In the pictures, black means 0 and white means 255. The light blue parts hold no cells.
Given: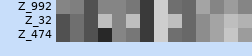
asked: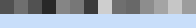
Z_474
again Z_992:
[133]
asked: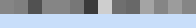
Z_992

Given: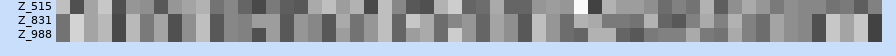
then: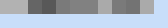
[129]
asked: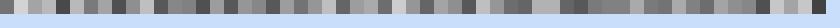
Z_988

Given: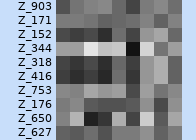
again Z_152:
[74]
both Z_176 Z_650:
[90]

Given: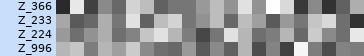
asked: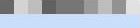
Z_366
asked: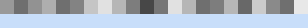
Z_224
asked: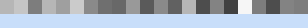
Z_996
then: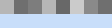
[232]
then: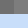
[182]
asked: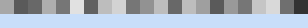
Z_233

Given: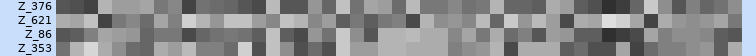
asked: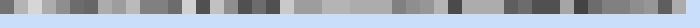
Z_353
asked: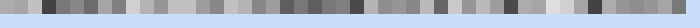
Z_621
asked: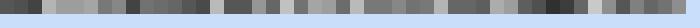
Z_376

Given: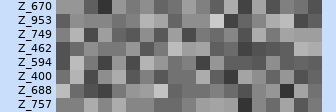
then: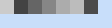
[95]
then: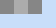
[134]
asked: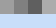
Z_670

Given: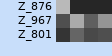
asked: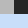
Z_876
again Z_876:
[38]
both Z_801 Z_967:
[79]
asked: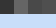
Z_801
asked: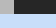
Z_876

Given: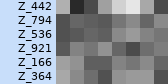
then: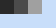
[209]
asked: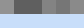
Z_166
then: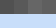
[138]

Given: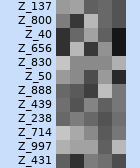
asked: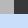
Z_656
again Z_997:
[162]
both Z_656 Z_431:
[49]
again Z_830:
[138]
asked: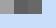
Z_137
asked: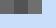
Z_238

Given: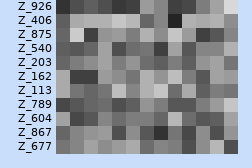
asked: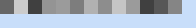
Z_875
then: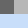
[109]
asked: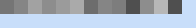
Z_677

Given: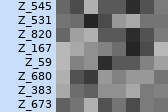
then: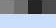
[184]
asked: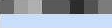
Z_820
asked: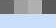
Z_820
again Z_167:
[184]
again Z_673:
[116]

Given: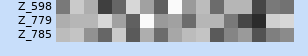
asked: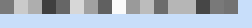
Z_598
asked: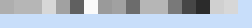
Z_779
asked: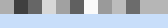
Z_598
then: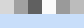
[108]
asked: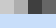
Z_598

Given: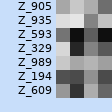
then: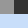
[173]
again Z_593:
[15]
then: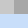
[180]
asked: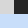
Z_329
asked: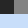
Z_329

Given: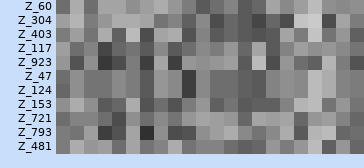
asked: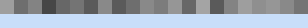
Z_117
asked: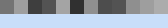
Z_793
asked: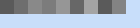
Z_117

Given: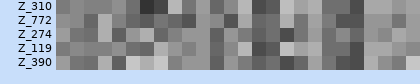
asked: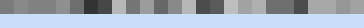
Z_310
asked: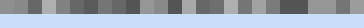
Z_772
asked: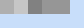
Z_390
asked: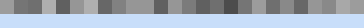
Z_274

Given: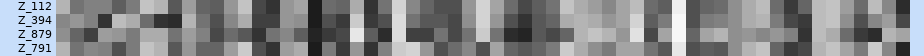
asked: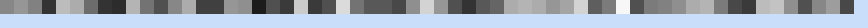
Z_394
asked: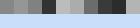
Z_879
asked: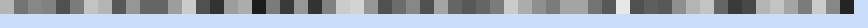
Z_791
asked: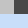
Z_112
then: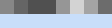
[72]

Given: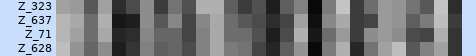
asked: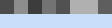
Z_323
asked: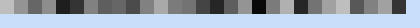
Z_628

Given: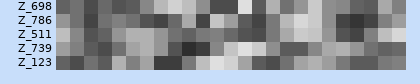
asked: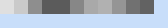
Z_739
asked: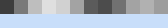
Z_123
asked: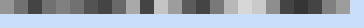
Z_786
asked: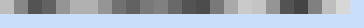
Z_511
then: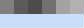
[149]
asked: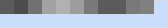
Z_123

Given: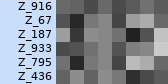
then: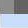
[141]
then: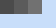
[91]
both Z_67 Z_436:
[120]
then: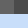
[105]
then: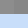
[113]
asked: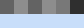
Z_436

